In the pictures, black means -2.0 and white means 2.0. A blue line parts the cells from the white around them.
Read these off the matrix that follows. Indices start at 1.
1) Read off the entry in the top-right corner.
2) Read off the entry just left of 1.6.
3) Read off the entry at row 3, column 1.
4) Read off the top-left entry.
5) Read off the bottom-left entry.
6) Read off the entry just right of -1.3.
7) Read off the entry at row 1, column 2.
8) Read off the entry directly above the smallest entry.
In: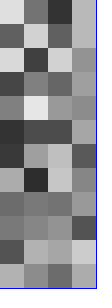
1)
0.9
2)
0.0
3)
1.4
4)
1.5
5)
0.8
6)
1.1
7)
-0.2
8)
0.5

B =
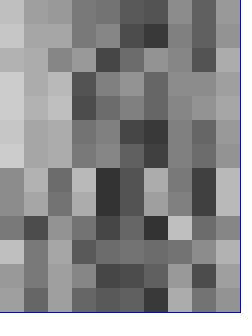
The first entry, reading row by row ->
1.0
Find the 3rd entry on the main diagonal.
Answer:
0.1
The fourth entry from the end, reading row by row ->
-1.1
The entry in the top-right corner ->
0.4
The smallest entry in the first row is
-0.7
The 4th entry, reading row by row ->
-0.1
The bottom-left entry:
0.5
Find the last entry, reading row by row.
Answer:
0.3
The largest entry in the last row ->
0.7
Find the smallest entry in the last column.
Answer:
0.1
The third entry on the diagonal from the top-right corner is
0.1
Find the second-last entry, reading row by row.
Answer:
-0.2

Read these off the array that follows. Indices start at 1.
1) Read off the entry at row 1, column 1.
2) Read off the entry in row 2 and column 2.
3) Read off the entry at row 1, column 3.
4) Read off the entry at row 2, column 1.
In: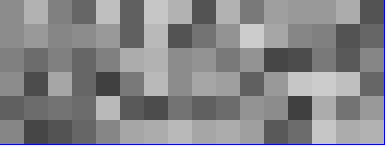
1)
0.2
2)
0.4
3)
0.0
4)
0.2

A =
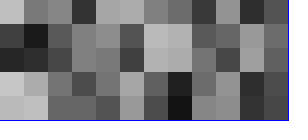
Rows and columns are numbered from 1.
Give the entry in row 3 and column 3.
-0.9
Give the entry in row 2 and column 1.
-1.0
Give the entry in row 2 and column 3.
-0.6
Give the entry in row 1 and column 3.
0.1
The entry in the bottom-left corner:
0.9
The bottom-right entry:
-0.9
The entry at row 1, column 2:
-0.1
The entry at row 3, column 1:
-1.4
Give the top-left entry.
1.0
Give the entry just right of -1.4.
-1.3
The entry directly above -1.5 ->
0.7
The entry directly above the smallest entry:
-1.5
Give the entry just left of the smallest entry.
-0.8
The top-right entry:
-0.7

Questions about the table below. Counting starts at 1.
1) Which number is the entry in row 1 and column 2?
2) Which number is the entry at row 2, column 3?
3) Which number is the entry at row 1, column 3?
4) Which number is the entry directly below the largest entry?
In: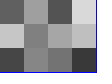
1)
0.5
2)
0.6
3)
-0.7
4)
1.0

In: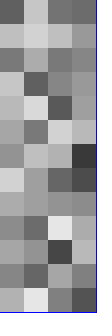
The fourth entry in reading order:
-0.3
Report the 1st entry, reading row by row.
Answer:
-0.5
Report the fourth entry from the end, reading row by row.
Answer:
0.8
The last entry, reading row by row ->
-0.7
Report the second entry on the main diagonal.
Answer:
1.3
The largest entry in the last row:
1.6
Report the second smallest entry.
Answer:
-0.9
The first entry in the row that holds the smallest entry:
0.3
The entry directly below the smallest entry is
-0.8
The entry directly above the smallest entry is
0.9
